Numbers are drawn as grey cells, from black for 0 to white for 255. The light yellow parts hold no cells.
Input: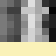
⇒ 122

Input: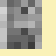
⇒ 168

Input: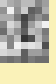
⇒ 203

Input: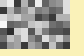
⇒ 208

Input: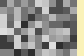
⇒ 89

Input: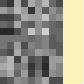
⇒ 77

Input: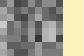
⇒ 107

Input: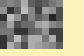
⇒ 119

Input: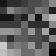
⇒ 21
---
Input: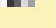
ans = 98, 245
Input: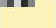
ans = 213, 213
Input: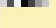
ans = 11, 241
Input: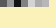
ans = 129, 211
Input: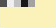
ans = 193, 239
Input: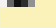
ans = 17, 242
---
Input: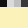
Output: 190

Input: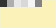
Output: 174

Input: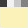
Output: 199

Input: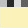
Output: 192

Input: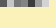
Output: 119

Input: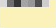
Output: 110

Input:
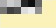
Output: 63

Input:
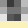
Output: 88
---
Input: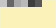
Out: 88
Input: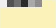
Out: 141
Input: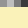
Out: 59
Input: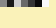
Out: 250
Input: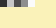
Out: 251
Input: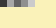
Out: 203
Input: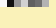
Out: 179
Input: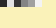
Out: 243
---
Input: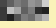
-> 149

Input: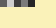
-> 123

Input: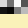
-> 125

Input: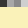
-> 138

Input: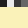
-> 57

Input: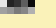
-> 134

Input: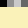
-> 201

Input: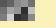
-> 60

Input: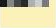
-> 205

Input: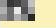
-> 135
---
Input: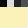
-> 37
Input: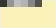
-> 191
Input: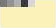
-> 175
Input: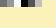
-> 250
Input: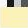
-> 204
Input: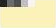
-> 79
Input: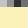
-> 49
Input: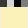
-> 11
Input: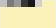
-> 151
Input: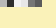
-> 243
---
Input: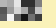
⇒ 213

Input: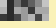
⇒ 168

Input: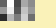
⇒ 86

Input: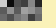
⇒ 91

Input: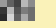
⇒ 82

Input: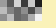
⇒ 103

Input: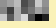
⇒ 173

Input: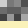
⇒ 94

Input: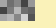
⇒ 182
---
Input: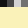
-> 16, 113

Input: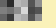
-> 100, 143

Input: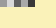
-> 155, 56

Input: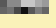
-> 88, 101

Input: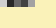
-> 207, 162

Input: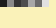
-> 27, 225

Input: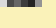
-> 218, 148

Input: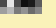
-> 75, 134

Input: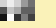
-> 210, 65
